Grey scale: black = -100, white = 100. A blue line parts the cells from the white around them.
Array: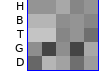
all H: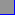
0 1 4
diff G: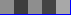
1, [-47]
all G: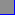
0 2

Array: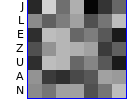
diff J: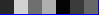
5, [-59]
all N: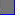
1 5
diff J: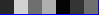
6, [-19]
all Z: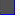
0

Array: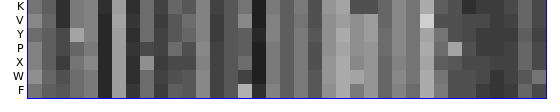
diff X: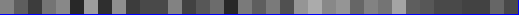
16, [-75]
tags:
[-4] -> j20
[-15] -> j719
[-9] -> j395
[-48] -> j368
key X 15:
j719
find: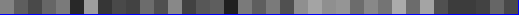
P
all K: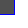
20 23 24 30

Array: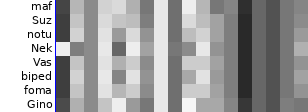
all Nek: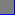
1 12
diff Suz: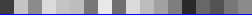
6, [-1]

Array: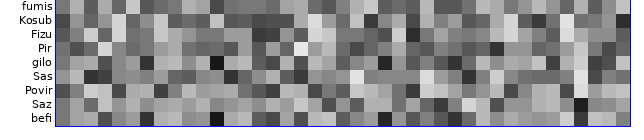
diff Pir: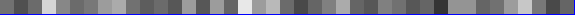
10, [-21]
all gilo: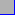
7 10 16 36
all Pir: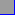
7 13 15 18 36

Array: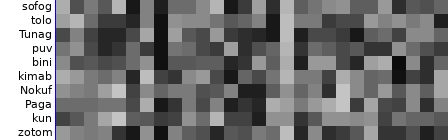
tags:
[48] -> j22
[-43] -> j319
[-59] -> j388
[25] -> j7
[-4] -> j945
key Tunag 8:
j7
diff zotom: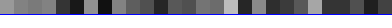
14, [-4]
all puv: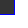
4 17 22 23
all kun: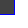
0 8 12 13 23
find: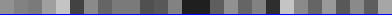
Nokuf

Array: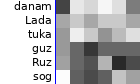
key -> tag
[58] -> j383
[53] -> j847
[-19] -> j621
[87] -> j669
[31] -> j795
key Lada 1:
j383
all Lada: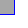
0 2 5
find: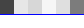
danam
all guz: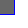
1 3 4 5

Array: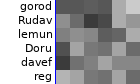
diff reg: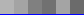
2, [-6]
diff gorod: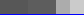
3, [-32]
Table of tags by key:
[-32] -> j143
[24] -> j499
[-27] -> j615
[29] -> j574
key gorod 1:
j143
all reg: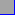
1 4

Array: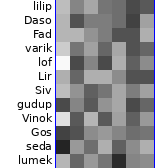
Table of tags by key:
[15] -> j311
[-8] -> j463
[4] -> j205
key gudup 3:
j311
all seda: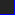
0
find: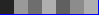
seda
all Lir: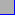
0 2 3
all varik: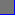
1
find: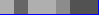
Lir
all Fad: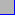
0 1

